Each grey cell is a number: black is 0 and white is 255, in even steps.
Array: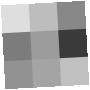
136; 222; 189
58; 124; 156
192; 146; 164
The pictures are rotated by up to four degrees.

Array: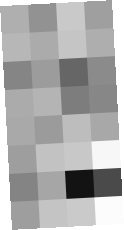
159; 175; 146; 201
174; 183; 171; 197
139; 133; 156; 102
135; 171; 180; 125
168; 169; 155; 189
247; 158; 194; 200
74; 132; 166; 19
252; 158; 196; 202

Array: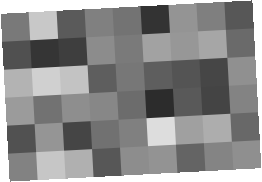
87; 121; 200; 90; 128; 115; 51; 148; 127
106; 80; 53; 62; 140; 122; 162; 151; 166
144; 179; 208; 195; 94; 119; 94; 84; 70
131; 155; 114; 142; 135; 108; 44; 89; 68
104; 81; 149; 69; 113; 128; 221; 160; 173
143; 130; 198; 176; 87; 141; 147; 100; 132

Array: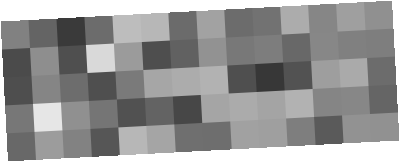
144; 129; 100; 58; 108; 189; 183; 107; 162; 108; 114; 172; 134; 159
126; 75; 142; 79; 217; 155; 78; 97; 146; 120; 125; 104; 135; 128
108; 78; 133; 109; 79; 122; 166; 172; 178; 79; 55; 82; 158; 170
101; 119; 230; 144; 117; 81; 99; 71; 165; 171; 164; 178; 133; 135
145; 104; 156; 130; 86; 183; 165; 111; 110; 161; 159; 126; 90; 146

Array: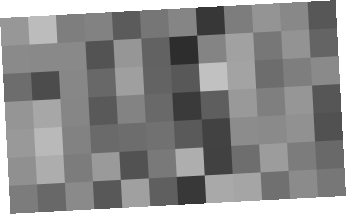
87; 151; 188; 126; 130; 91; 118; 133; 55; 125; 148; 136
100; 138; 137; 137; 83; 150; 98; 45; 132; 161; 119; 147
138; 109; 76; 135; 104; 159; 99; 88; 193; 163; 109; 126
86; 149; 167; 134; 89; 131; 105; 58; 94; 153; 127; 150
81; 153; 185; 130; 106; 109; 113; 90; 66; 140; 138; 145
105; 144; 173; 124; 154; 82; 121; 174; 65; 110; 156; 124
119; 124; 104; 138; 88; 160; 95; 56; 169; 165; 112; 139

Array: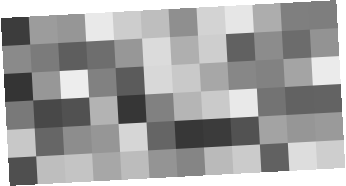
126; 60; 156; 150; 233; 205; 190; 143; 211; 230; 173; 127
147; 138; 123; 94; 110; 151; 219; 175; 206; 97; 140; 108
235; 52; 151; 237; 129; 91; 216; 201; 167; 135; 130; 164
99; 121; 72; 81; 179; 54; 129; 181; 202; 233; 115; 98
154; 200; 102; 141; 150; 214; 101; 55; 59; 82; 163; 150
206; 79; 190; 196; 167; 188; 148; 133; 186; 203; 97; 221

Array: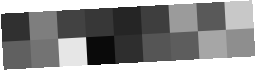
200; 48; 126; 66; 55; 37; 62; 155; 89
142; 96; 115; 230; 10; 46; 85; 93; 166
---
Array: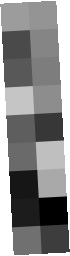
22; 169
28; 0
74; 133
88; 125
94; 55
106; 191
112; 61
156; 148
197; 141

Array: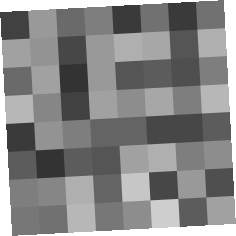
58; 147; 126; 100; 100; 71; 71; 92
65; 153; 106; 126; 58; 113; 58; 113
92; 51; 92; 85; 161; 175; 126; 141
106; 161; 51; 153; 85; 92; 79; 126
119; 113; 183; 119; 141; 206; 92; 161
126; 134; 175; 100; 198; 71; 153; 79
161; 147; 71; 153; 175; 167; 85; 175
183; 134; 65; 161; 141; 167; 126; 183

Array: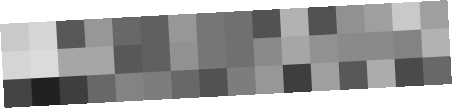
68; 33; 62; 104; 131; 125; 104; 82; 125; 151; 62; 159; 88; 172; 74; 104
201; 213; 88; 151; 104; 96; 151; 118; 112; 82; 178; 82; 145; 159; 201; 159
213; 219; 166; 166; 88; 96; 145; 118; 112; 138; 166; 145; 138; 138; 131; 178

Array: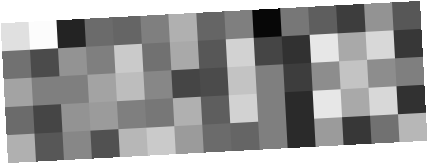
107; 69; 147; 155; 127; 119; 176; 94; 210; 127; 42; 231; 169; 216; 49
113; 75; 147; 127; 202; 113; 169; 87; 210; 69; 49; 231; 169; 216; 55
163; 127; 127; 163; 189; 135; 69; 75; 195; 127; 61; 141; 195; 141; 127
176; 87; 135; 81; 183; 202; 155; 107; 101; 127; 42; 155; 55; 113; 183
224; 252; 35; 107; 101; 127; 176; 101; 127; 7; 119; 94; 61; 147; 87

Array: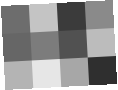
102; 124; 81; 188
109; 196; 59; 138
180; 230; 167; 47

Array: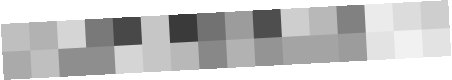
170; 191; 142; 142; 213; 198; 184; 136; 178; 148; 164; 164; 156; 227; 241; 227
191; 178; 213; 121; 72; 198; 58; 114; 156; 78; 206; 184; 129; 235; 220; 206

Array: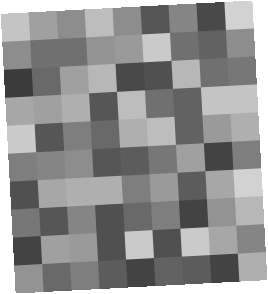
59; 105; 160; 183; 73; 80; 183; 112; 119
67; 160; 154; 80; 202; 80; 202; 167; 133
80; 167; 175; 175; 126; 154; 92; 167; 210
119; 86; 133; 80; 105; 126; 67; 147; 183
126; 133; 141; 86; 92; 119; 160; 67; 126
141; 112; 112; 147; 154; 202; 112; 98; 141
147; 105; 126; 92; 67; 98; 92; 67; 175
167; 160; 175; 86; 189; 112; 98; 196; 196
196; 160; 141; 189; 141; 86; 133; 73; 210
202; 86; 126; 105; 175; 189; 98; 154; 175
